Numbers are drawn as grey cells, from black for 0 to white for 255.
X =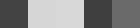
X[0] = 67
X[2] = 216
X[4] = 106

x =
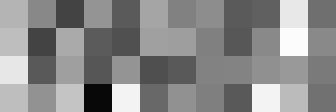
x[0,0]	180
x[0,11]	111
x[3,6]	145
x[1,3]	91
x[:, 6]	[129, 158, 89, 145]
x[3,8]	89
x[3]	[190, 146, 196, 8, 243, 104, 145, 127, 89, 243, 187, 113]
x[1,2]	170
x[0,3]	148
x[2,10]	153
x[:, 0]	[180, 190, 231, 190]
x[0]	[180, 136, 67, 148, 90, 165, 129, 141, 90, 96, 232, 111]

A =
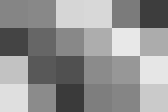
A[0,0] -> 133
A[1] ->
[68, 102, 136, 173, 232, 172]
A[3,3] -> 126
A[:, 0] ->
[133, 68, 194, 223]
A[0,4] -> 123
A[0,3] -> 216

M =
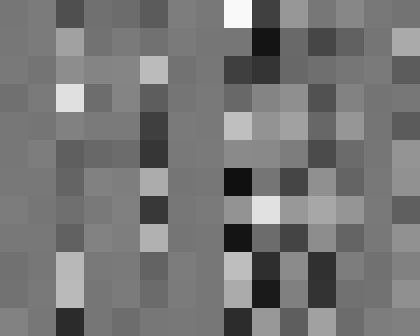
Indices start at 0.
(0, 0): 118
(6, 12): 100
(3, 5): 93
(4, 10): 161
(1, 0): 119
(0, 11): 119
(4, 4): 122
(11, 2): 43
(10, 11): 51
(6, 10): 69
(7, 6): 119
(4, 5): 63
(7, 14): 95
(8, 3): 130
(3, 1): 122
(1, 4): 122
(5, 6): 121
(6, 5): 172
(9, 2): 184
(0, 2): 79
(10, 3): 118
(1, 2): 161
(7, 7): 122
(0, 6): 125
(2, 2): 141
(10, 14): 144
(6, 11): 144
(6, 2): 100
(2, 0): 121
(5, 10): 125
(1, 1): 123
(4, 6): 122
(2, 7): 119
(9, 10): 139
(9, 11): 48
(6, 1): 120

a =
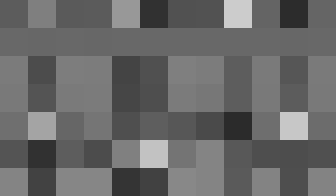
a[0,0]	92
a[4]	[111, 164, 102, 117, 79, 94, 87, 74, 43, 110, 199, 108]
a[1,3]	103
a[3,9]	121
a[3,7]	119
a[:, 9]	[100, 104, 122, 121, 110, 78, 131]
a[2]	[123, 76, 125, 124, 68, 80, 127, 124, 93, 122, 86, 122]
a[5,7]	132
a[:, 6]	[81, 104, 127, 123, 87, 116, 136]
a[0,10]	44
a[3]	[121, 84, 122, 123, 70, 78, 123, 119, 93, 121, 92, 121]
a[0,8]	204
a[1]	[104, 103, 104, 103, 104, 104, 104, 104, 104, 104, 103, 104]
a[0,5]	49
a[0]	[92, 127, 90, 91, 152, 49, 81, 82, 204, 100, 44, 101]
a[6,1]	66
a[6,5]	65
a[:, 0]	[92, 104, 123, 121, 111, 84, 132]

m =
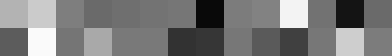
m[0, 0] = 179
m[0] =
[179, 203, 126, 106, 111, 115, 118, 9, 124, 130, 243, 114, 20, 106]
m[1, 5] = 121
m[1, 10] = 64
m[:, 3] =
[106, 169]
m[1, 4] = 121
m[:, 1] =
[203, 250]

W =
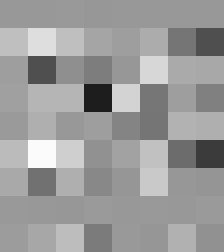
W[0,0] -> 152
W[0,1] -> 152
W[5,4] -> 162
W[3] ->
[160, 181, 181, 29, 211, 118, 158, 128]
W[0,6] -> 152
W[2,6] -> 170
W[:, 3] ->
[151, 165, 125, 29, 158, 145, 136, 154, 123]
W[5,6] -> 108
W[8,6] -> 177
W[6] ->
[169, 113, 175, 136, 150, 201, 151, 149]
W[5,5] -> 193
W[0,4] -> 152
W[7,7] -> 154
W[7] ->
[153, 152, 151, 154, 152, 153, 152, 154]
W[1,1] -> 222
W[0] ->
[152, 152, 153, 151, 152, 152, 152, 152]
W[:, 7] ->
[152, 79, 168, 128, 175, 59, 149, 154, 145]
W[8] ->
[156, 167, 189, 123, 153, 150, 177, 145]

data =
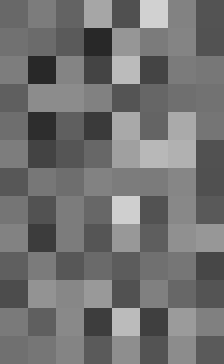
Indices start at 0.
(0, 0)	104
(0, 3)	166
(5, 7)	81
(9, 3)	106
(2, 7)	119
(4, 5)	100
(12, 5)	83
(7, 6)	136
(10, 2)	135
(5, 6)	177
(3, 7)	114
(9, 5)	112
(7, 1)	82
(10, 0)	76
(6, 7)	80
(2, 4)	187
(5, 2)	85
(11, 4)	187
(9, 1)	123
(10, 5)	128
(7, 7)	89
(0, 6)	130
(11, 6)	155
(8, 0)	130
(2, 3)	68
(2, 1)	40
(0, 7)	83
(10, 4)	81
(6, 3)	130
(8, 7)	151
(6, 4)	124
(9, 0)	95
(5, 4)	160
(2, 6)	123
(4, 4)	169

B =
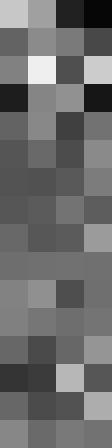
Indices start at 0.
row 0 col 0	199
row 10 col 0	130
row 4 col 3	114
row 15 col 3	114
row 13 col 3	86
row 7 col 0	86
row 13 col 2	183
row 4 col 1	136
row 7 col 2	115
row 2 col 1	239
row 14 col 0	103
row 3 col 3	22
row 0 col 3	6
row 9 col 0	110
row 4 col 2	64
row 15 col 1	106
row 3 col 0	29
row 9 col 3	112

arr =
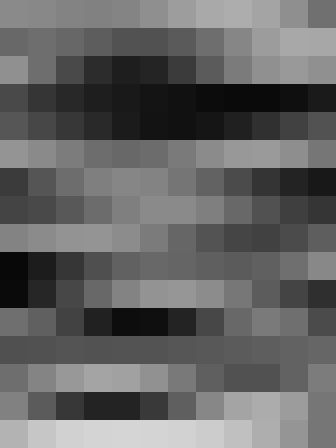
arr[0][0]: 138
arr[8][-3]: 65
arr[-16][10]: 143
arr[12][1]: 81
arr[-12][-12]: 86
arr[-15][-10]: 103
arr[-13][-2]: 15
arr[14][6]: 95
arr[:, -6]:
[157, 90, 59, 17, 17, 122, 117, 138, 102, 101, 150, 35, 86, 121, 95, 210]
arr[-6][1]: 38
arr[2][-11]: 110
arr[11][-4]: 104
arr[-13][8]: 10
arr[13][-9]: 164
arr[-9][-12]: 68
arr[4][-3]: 48
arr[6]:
[59, 85, 109, 127, 134, 131, 117, 98, 75, 52, 35, 24]
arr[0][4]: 132
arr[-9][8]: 104
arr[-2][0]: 129
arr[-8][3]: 148
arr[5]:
[148, 138, 124, 109, 104, 108, 122, 139, 152, 154, 142, 118]
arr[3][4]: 25
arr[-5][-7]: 15
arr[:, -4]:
[173, 134, 123, 10, 32, 152, 75, 104, 69, 91, 119, 104, 91, 81, 164, 192]
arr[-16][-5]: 169
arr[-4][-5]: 88
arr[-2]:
[129, 91, 55, 35, 35, 57, 95, 135, 164, 172, 156, 118]
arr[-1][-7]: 212

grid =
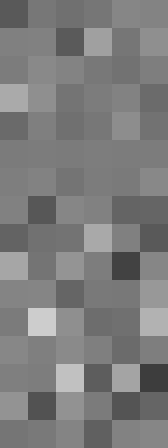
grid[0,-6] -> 89
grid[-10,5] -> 136
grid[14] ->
[147, 82, 146, 123, 84, 101]
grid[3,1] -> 143
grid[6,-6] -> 126
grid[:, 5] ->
[131, 143, 126, 107, 114, 124, 136, 101, 89, 134, 152, 178, 126, 61, 101, 134]
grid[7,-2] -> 100
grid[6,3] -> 124
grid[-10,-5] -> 130
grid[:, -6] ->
[89, 128, 124, 170, 106, 123, 126, 129, 99, 166, 132, 123, 135, 127, 147, 117]
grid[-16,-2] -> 134
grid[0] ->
[89, 119, 112, 118, 134, 131]
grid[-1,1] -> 121
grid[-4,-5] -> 127
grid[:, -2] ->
[134, 118, 114, 130, 141, 124, 122, 100, 128, 66, 120, 112, 107, 164, 84, 130]
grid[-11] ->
[123, 124, 123, 125, 124, 124]
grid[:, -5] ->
[119, 129, 137, 143, 127, 124, 130, 87, 113, 116, 133, 205, 127, 125, 82, 121]
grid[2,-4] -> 131
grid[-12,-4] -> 112
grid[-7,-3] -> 125
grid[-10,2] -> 116
